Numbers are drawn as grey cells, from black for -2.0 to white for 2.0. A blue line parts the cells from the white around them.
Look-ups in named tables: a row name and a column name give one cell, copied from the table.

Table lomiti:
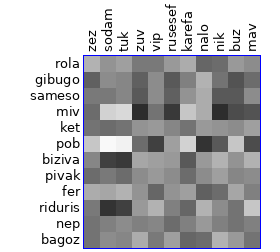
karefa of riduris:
-0.4
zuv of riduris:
0.4
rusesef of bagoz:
0.5
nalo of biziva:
0.4
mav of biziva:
0.8
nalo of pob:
-1.2
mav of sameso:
0.2
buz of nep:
-0.2
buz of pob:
1.1
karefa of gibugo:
0.0
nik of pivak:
0.5
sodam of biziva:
-1.0
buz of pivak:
0.1
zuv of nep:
0.0

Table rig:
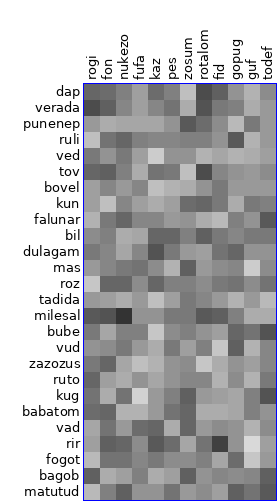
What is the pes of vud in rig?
-0.1
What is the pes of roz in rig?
0.0
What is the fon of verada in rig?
-0.5
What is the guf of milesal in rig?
0.7
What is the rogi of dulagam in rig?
-0.1
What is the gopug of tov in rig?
0.3
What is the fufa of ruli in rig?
0.0
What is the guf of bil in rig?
-0.1

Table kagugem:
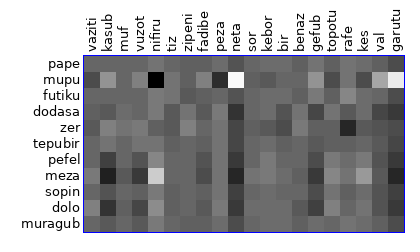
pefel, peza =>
-0.2
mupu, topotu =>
-0.8
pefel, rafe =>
-0.3
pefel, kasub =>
-1.0
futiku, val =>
-0.4
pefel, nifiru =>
0.1
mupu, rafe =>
-0.2
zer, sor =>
-0.5

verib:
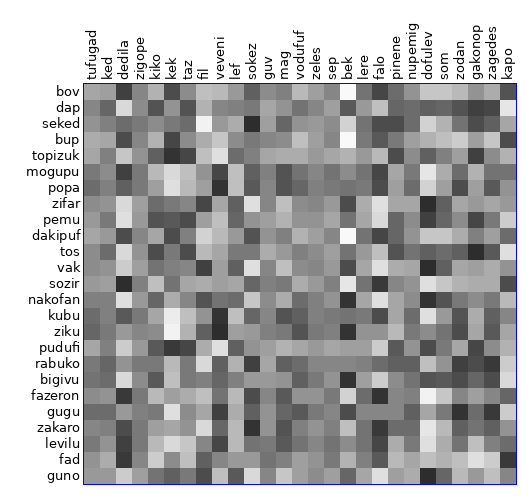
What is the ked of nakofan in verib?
0.0
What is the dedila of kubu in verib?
-0.6
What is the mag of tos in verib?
0.4
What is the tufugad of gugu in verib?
-0.3
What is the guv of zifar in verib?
0.1
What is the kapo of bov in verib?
-0.7
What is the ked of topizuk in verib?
0.0
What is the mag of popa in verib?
-0.7
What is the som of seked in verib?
0.8
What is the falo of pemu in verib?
1.4
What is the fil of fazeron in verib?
1.0
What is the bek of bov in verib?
1.9
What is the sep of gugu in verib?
0.1
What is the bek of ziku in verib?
-1.2
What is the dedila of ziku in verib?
0.4
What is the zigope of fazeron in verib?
-0.1
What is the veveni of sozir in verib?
0.5

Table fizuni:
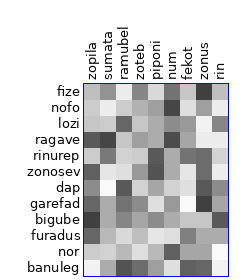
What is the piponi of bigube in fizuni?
0.2
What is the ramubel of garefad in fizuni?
-0.2
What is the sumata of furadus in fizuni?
0.9
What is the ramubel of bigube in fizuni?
0.1
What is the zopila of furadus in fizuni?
-0.4
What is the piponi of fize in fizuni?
1.4
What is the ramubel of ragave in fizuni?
1.1
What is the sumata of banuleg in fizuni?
0.7
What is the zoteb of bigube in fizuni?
0.6
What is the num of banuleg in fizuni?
1.5
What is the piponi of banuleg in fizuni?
0.5

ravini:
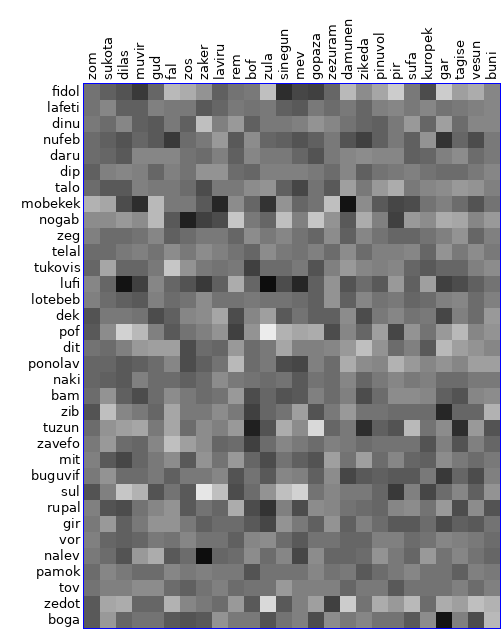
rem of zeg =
-0.4
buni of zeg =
0.0
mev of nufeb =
-0.7
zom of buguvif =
-0.1
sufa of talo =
-0.1
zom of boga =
-0.6
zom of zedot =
-0.6
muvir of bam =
-0.8
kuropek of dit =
-0.6
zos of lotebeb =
-0.2
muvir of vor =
-0.4
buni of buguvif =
0.0
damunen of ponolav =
0.7
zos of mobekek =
-0.1
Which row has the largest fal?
tukovis

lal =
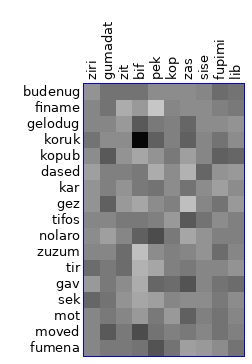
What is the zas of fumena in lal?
0.5
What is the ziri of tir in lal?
-0.3
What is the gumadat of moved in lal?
-0.6
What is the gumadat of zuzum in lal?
0.1
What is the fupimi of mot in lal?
-0.2
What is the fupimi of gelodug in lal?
0.2
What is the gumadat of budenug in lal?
-0.2
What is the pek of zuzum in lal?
0.2
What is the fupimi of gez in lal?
-0.2
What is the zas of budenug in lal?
0.2
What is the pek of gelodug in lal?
-0.1
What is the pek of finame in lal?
1.1
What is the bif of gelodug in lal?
-0.6

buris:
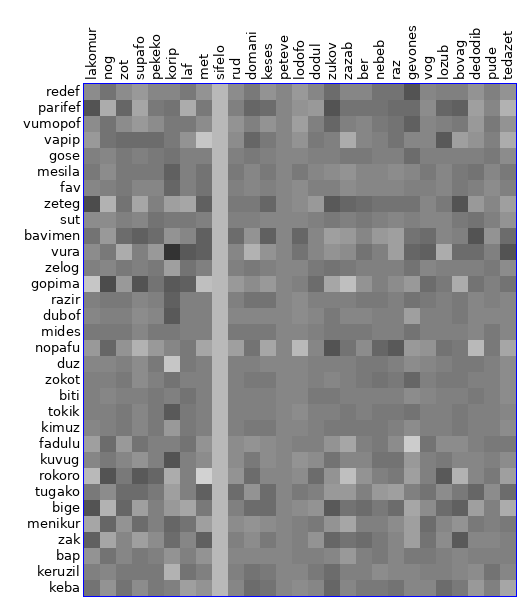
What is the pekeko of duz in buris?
-0.1
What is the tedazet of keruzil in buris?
0.1
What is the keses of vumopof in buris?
0.3
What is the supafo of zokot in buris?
0.2
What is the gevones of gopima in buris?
0.4
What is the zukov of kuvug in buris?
-0.2
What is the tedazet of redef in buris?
0.3
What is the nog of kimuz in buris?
0.0
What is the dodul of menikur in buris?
-0.1
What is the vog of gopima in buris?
-0.3
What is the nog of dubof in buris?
0.0

